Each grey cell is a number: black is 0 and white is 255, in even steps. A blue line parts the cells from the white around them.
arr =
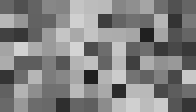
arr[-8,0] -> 102
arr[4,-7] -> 100
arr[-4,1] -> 93
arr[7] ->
[105, 153, 108, 105, 46, 101, 95, 140, 190, 208, 188, 203, 85, 53]
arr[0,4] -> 132
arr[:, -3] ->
[110, 182, 166, 56, 145, 129, 74, 203]
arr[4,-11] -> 125
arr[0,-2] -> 81
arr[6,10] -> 185
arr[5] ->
[52, 109, 182, 124, 135, 167, 31, 180, 204, 115, 98, 129, 72, 200]
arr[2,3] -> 155
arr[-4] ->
[172, 93, 93, 125, 85, 180, 192, 100, 184, 63, 173, 145, 153, 79]
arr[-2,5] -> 186
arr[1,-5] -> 113
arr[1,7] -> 62
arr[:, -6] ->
[134, 100, 172, 197, 184, 204, 42, 190]
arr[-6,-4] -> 32
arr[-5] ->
[164, 210, 172, 154, 169, 212, 77, 109, 197, 97, 110, 56, 72, 56]
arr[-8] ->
[102, 80, 99, 135, 132, 196, 188, 186, 134, 143, 165, 110, 81, 101]
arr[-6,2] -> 95
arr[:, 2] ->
[99, 98, 95, 172, 93, 182, 142, 108]
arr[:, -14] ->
[102, 183, 65, 164, 172, 52, 97, 105]
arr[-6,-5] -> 166
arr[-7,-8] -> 193
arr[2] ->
[65, 55, 95, 155, 197, 169, 195, 173, 172, 166, 32, 166, 82, 101]

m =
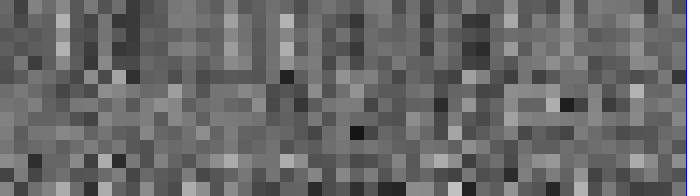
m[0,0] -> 104
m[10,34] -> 122
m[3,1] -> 83
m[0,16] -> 129
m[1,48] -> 120
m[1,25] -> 55
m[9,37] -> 72
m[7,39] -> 174
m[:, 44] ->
[117, 128, 104, 119, 94, 87, 109, 82, 109, 76, 104, 113, 72, 87]
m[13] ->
[132, 67, 112, 130, 172, 108, 49, 173, 99, 81, 139, 89, 76, 173, 142, 83, 139, 108, 72, 65, 99, 100, 43, 77, 88, 48, 86, 41, 37, 140, 139, 95, 193, 34, 105, 93, 147, 93, 84, 39, 91, 177, 79, 122, 87, 63, 68, 69, 117]
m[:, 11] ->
[93, 89, 94, 87, 96, 98, 108, 142, 91, 103, 112, 129, 91, 89]
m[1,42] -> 118
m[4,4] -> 137
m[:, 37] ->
[90, 87, 106, 92, 117, 116, 137, 100, 130, 72, 111, 121, 127, 93]
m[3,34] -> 44
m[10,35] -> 91
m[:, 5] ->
[88, 88, 82, 88, 93, 72, 89, 119, 82, 129, 109, 137, 84, 108]
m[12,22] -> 133
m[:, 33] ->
[125, 56, 80, 55, 66, 160, 104, 149, 87, 77, 142, 63, 119, 34]
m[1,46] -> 88
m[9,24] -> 122
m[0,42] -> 125
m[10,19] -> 114
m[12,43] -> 94
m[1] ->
[99, 74, 103, 97, 178, 88, 69, 117, 55, 58, 87, 89, 124, 122, 115, 105, 160, 114, 95, 115, 179, 92, 113, 94, 80, 55, 105, 119, 96, 116, 59, 126, 109, 56, 52, 110, 168, 87, 125, 103, 149, 98, 118, 107, 128, 148, 88, 109, 120]
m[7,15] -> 115
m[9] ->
[125, 93, 117, 118, 135, 129, 100, 116, 95, 90, 134, 103, 97, 113, 141, 100, 124, 99, 96, 108, 102, 87, 70, 108, 122, 21, 70, 103, 94, 125, 104, 74, 165, 77, 92, 107, 126, 72, 96, 82, 69, 124, 108, 95, 76, 84, 85, 105, 112]
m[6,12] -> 158
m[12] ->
[68, 123, 70, 100, 112, 84, 85, 107, 126, 70, 105, 91, 85, 124, 72, 86, 99, 119, 82, 116, 80, 104, 133, 79, 135, 99, 124, 84, 117, 90, 103, 76, 67, 119, 78, 86, 44, 127, 94, 125, 99, 147, 67, 94, 72, 102, 124, 95, 83]
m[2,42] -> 90
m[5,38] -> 66
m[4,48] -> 115
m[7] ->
[116, 113, 127, 98, 87, 119, 122, 101, 119, 88, 125, 142, 134, 95, 110, 115, 103, 98, 140, 73, 100, 54, 92, 117, 125, 124, 69, 108, 85, 98, 99, 44, 104, 149, 85, 102, 138, 100, 100, 174, 30, 66, 133, 60, 82, 133, 113, 124, 117]
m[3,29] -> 110

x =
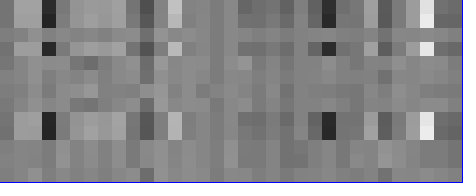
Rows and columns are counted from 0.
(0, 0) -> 116
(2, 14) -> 135
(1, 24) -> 118
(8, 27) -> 92
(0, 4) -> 121
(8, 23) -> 42
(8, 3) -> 38
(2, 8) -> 138
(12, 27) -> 114
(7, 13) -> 140
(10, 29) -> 133
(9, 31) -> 106
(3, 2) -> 157
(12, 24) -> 128
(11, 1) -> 133
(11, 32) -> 116
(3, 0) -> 114
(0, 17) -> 102
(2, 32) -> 128
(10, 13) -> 140
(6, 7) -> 129
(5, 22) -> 131
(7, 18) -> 123
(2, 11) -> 147
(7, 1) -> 133
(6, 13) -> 140
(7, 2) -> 144
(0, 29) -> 156
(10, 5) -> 131
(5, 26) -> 129
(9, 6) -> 161
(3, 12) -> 185
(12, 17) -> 135
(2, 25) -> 126
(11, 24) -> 120
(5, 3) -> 127
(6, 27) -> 126
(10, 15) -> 126
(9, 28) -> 124

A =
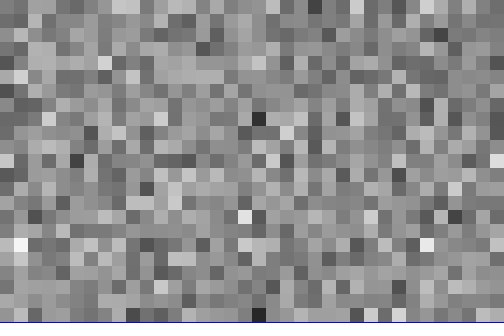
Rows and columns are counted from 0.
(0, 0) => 126
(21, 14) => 138
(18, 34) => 160
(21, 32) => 128
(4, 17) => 169
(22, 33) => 116
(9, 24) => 148
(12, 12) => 152
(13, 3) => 181
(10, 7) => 157
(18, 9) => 112
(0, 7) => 150
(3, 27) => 142
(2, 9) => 156
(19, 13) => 134
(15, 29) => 122
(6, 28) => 112
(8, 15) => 120
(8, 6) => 159
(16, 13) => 138
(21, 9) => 164
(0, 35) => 110
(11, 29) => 128
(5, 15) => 175
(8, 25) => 195
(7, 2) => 100
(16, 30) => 110
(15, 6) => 157
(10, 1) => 133
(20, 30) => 189
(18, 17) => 99
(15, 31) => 181
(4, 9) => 129
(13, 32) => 203
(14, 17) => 99
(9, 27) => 118
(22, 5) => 125
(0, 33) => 175
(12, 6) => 175

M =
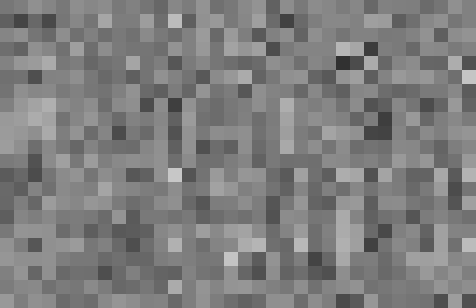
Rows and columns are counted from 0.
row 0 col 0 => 119
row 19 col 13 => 130
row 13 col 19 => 115
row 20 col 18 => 136
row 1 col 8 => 125
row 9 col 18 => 113
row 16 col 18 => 139
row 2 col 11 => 121
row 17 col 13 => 125
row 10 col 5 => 103
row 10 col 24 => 140
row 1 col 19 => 107
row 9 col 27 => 67
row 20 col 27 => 119
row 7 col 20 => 174
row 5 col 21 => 147
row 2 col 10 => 138
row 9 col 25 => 145
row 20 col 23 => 132
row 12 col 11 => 145
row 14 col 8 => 123
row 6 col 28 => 101
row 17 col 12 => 177
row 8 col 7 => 125
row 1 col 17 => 135
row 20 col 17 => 150
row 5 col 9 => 95
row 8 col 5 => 134
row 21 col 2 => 144
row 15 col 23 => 120
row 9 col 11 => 138
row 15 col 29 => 85
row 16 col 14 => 158
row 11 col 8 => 137
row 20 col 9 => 108
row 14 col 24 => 150
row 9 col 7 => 133
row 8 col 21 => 131

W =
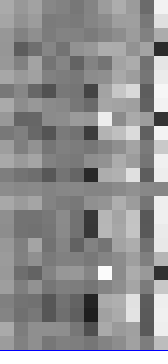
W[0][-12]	170
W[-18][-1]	242
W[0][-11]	152
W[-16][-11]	128
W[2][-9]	124
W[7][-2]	97
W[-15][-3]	164
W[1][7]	140
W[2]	[151, 130, 143, 124, 131, 130, 123, 132, 141, 156, 129, 172]
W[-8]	[152, 128, 164, 114, 133, 98, 130, 116, 163, 173, 112, 232]
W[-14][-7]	121
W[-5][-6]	117
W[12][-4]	177
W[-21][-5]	116
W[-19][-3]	217
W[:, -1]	[242, 223, 172, 43, 229, 235, 246, 242, 52, 243, 201, 240, 237, 134, 238, 239, 234, 232, 181, 48, 199, 238, 240, 238, 189]
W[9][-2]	96
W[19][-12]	153
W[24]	[156, 129, 143, 119, 128, 126, 118, 131, 141, 161, 125, 189]
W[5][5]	120
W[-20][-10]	161
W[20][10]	123
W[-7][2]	144
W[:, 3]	[135, 123, 124, 134, 116, 129, 81, 139, 139, 84, 117, 130, 87, 131, 131, 120, 118, 114, 122, 131, 118, 86, 86, 143, 119]
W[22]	[132, 112, 120, 86, 111, 95, 30, 161, 171, 227, 90, 240]
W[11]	[169, 154, 165, 130, 124, 121, 142, 146, 172, 156, 117, 240]
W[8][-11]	101
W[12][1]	115
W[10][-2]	122
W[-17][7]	237
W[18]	[155, 129, 144, 122, 129, 128, 120, 132, 140, 159, 127, 181]
